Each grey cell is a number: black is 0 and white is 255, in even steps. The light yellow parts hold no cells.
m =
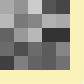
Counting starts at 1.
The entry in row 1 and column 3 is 204
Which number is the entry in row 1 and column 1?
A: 169
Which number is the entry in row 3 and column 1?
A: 99
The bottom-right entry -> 113
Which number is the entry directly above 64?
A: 107
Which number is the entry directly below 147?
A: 121

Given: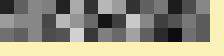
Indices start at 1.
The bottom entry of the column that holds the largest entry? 209
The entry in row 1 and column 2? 97
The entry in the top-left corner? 34
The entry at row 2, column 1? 156
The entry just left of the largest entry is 83
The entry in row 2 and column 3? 135
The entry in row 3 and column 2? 97
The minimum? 12
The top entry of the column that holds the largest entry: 170
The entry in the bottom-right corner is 91
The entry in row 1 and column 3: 135
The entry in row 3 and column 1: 112
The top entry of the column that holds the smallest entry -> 28
